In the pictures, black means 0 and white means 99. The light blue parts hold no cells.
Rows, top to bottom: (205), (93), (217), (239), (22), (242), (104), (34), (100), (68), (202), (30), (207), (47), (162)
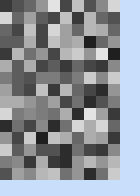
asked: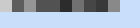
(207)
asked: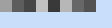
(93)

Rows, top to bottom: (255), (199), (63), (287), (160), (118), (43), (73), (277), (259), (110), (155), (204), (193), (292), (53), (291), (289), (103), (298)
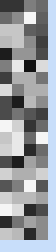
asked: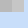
(287)
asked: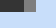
(255)
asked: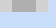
(292)

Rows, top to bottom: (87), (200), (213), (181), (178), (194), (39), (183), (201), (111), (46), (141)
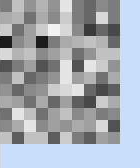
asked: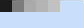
(181)
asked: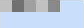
(111)
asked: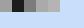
(181)
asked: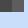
(183)
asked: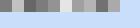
(39)
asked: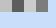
(141)

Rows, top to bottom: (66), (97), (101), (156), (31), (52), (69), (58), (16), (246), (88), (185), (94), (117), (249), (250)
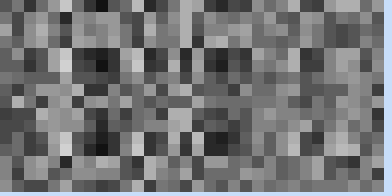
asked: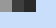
(31)
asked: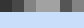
(31)
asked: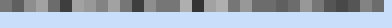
(156)
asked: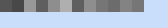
(97)
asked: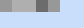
(66)
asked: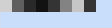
(94)
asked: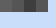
(88)

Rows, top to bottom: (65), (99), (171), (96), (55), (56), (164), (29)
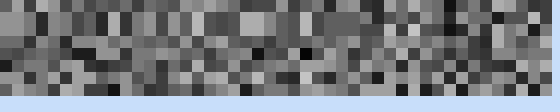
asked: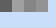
(96)
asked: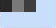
(56)
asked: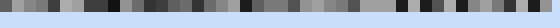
(29)
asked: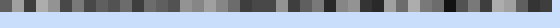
(65)

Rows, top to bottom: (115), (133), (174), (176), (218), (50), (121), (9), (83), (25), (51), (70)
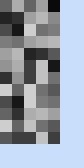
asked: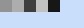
(50)
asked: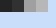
(133)
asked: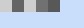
(9)
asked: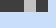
(70)
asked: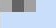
(115)

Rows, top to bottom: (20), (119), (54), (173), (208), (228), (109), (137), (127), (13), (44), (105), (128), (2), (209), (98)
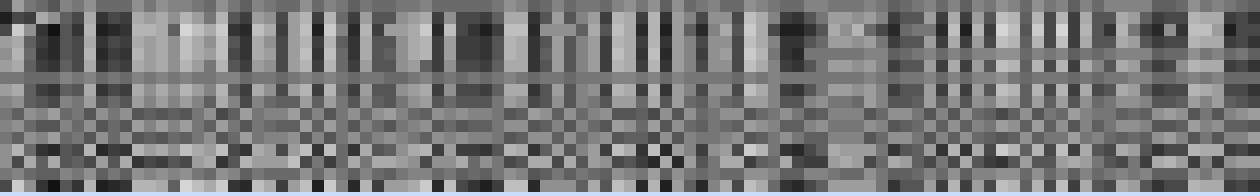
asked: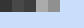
(137)
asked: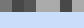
(2)
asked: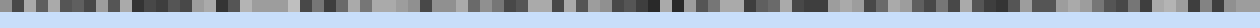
(2)
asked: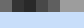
(98)
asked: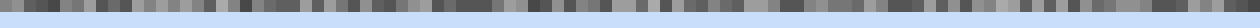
(127)
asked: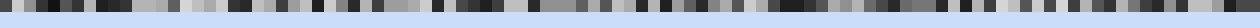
(54)
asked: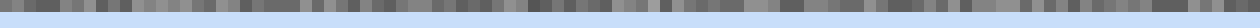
(209)

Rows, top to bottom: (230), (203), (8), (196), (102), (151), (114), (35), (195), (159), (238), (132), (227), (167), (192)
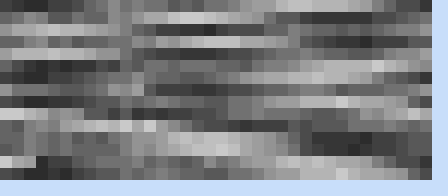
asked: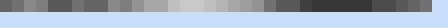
(203)
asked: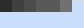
(192)
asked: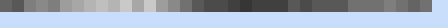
(238)
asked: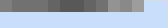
(159)
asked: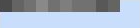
(230)
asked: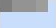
(132)

